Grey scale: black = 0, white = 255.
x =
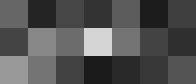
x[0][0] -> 102
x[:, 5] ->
[28, 67, 55]
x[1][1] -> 135
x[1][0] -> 68
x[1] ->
[68, 135, 108, 213, 115, 67, 47]
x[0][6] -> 63
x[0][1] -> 36

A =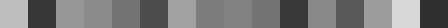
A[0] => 190
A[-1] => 48
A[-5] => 137
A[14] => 216
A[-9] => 124

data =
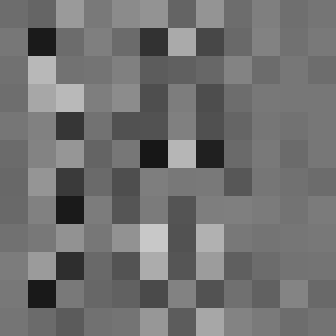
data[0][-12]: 109
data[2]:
[113, 184, 114, 116, 128, 92, 96, 103, 131, 108, 119, 109]
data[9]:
[124, 155, 46, 105, 83, 172, 85, 156, 95, 108, 115, 116]
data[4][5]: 82
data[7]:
[105, 129, 26, 124, 85, 123, 84, 126, 127, 123, 115, 123]
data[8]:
[113, 120, 146, 119, 146, 200, 82, 177, 120, 116, 118, 120]
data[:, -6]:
[100, 170, 96, 125, 128, 182, 120, 84, 82, 85, 130, 92]
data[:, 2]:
[154, 108, 114, 185, 54, 150, 58, 26, 146, 46, 121, 91]
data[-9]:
[110, 167, 185, 126, 140, 78, 125, 77, 109, 120, 119, 119]
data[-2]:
[120, 25, 121, 103, 97, 74, 130, 82, 112, 97, 132, 105]
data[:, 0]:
[109, 119, 113, 110, 118, 107, 104, 105, 113, 124, 120, 117]
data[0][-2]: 111
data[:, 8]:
[109, 105, 131, 109, 101, 106, 87, 127, 120, 95, 112, 131]
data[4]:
[118, 129, 54, 114, 81, 82, 128, 80, 101, 118, 114, 119]
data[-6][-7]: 126
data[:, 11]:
[117, 121, 109, 119, 119, 119, 108, 123, 120, 116, 105, 115]
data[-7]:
[107, 131, 150, 100, 119, 23, 182, 32, 106, 121, 107, 119]
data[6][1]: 149
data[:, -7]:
[147, 50, 92, 78, 82, 23, 126, 123, 200, 172, 74, 151]
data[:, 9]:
[127, 130, 108, 120, 118, 121, 118, 123, 116, 108, 97, 122]
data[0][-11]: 101

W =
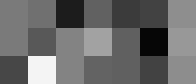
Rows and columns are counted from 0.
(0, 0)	122
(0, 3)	97
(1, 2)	131
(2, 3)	99
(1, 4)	96
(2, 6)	141

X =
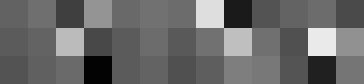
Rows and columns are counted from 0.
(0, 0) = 98
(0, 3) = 148
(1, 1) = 99
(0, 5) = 113
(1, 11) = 234
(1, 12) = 145
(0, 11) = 108
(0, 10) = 99
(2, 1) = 96
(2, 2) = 106
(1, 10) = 80
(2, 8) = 126
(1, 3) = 72

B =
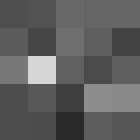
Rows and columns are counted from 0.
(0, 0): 79
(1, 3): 94
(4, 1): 76
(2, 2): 96
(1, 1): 70
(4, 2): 42
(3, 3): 141

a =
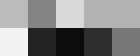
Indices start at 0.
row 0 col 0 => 187
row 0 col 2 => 217
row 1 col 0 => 242
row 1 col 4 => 120

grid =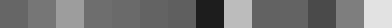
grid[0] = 102
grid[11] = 74
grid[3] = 110
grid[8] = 188

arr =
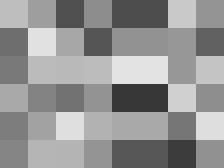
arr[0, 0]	190
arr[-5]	[110, 225, 167, 85, 146, 146, 151, 97]
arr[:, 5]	[77, 146, 227, 55, 169, 87]
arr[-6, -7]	158
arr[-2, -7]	162
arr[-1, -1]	145
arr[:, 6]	[201, 151, 151, 208, 118, 60]
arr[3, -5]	147
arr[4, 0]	125
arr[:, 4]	[77, 146, 227, 55, 169, 87]

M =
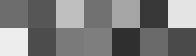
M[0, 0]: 109
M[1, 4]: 47
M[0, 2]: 190
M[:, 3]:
[113, 126]
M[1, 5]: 106

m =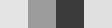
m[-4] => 228
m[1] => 155
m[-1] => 224
